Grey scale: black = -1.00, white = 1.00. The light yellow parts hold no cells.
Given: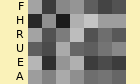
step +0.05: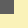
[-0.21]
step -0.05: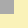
[0.28]

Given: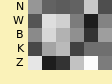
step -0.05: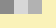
[0.03 0.64 0.35]
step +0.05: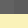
[-0.18 -0.23]
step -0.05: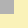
[0.35]
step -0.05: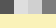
[-0.38  0.69  0.58 -0.08]
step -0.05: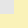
[0.75]
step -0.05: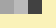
[ 0.24  0.41 -0.54]
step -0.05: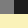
[-0.08 -0.82]

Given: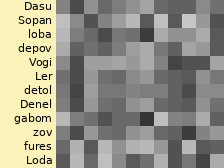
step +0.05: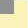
[0.19]
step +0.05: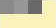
[ 0.13  0.24 -0.13]
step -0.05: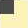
[-0.46]
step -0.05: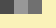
[-0.46  0.14 -0.17]
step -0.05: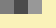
[-0.07 -0.46  0.14]

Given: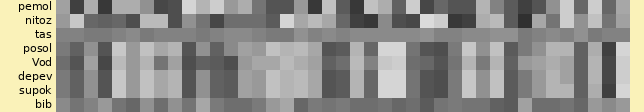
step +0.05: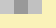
[0.61 0.25 0.56]
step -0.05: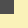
[-0.44]

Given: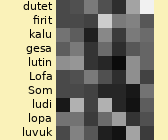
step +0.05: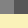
[ 0.07 -0.27]
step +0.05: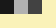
[-0.76  0.44 -0.43]
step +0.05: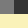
[ 0.01 -0.54]

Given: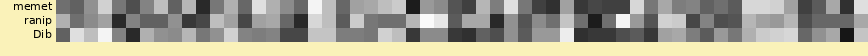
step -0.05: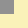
[0.09]
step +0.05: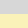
[0.74 0.74]
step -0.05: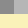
[0.04 0.38]

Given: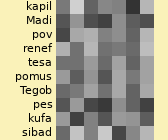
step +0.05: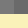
[ 0.00 -0.12]
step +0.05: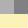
[0.43 0.06]
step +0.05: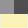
[ 0.21 -0.33]
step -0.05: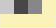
[ 0.53 -0.49  0.01]
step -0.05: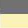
[-0.16 -0.16]
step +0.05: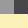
[ 0.26 -0.39]

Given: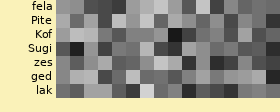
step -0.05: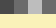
[-0.48 -0.21  0.43 -0.21]
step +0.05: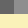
[-0.16  0.16]
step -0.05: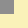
[0.06]
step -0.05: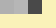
[ 0.33  0.38 -0.48]
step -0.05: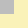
[0.43]

